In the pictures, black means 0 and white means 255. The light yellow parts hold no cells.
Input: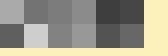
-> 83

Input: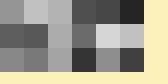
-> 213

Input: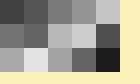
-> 205

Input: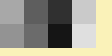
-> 21

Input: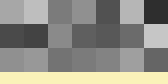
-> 107

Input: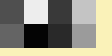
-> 41

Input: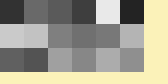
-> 120

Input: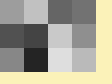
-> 201

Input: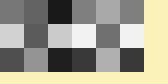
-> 112

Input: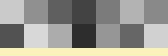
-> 102
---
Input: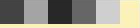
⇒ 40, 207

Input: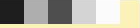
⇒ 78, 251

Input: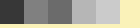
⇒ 107, 203

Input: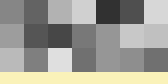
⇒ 120, 223

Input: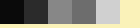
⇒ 135, 208

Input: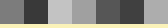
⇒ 160, 195

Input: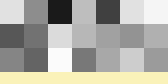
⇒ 183, 251

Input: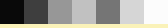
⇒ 193, 252
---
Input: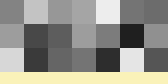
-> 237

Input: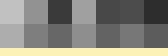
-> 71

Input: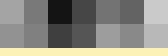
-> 114

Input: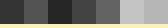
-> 98

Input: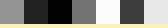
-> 252

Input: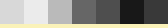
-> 78
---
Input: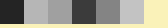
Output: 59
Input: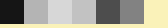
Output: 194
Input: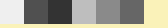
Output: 190
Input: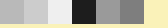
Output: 29
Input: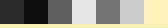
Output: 232
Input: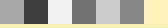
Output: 113
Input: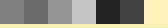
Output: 198
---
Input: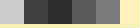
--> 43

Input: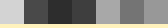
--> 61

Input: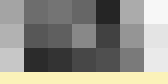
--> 136

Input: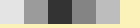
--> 51

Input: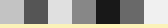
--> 135

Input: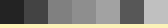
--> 142

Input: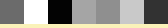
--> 165

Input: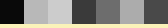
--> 58

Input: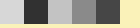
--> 195

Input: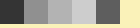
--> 179
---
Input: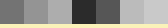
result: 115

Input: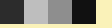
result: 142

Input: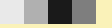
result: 176

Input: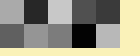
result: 58

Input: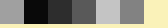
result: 89

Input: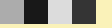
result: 172
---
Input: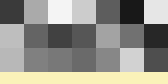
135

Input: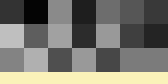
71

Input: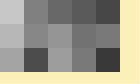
156

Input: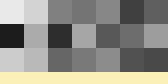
141

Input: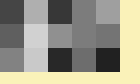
40

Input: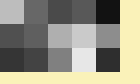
128

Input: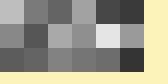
116

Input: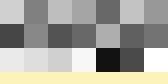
18
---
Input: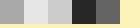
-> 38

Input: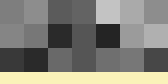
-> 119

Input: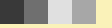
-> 224

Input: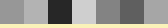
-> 95

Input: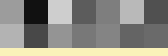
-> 100

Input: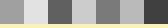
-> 186

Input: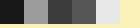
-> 87
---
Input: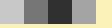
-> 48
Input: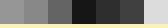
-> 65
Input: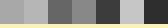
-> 197
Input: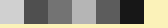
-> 92
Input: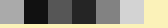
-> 130
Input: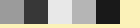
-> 180
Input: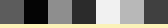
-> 184
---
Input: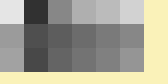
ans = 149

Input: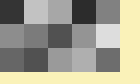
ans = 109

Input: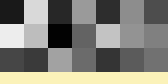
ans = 113

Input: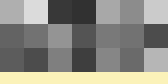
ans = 182

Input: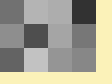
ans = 135

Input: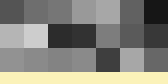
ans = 103

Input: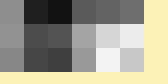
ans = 200

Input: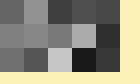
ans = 56

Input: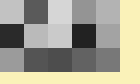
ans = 120

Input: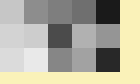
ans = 40
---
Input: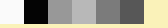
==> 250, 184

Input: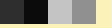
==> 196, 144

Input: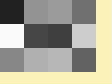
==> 250, 205

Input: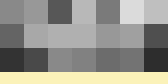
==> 219, 191

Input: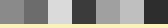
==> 218, 191

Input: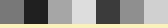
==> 221, 208
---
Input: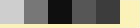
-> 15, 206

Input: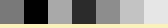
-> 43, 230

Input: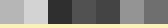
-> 81, 211

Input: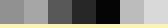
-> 38, 218

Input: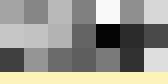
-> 101, 249

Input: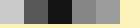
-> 19, 203

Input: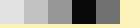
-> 152, 226
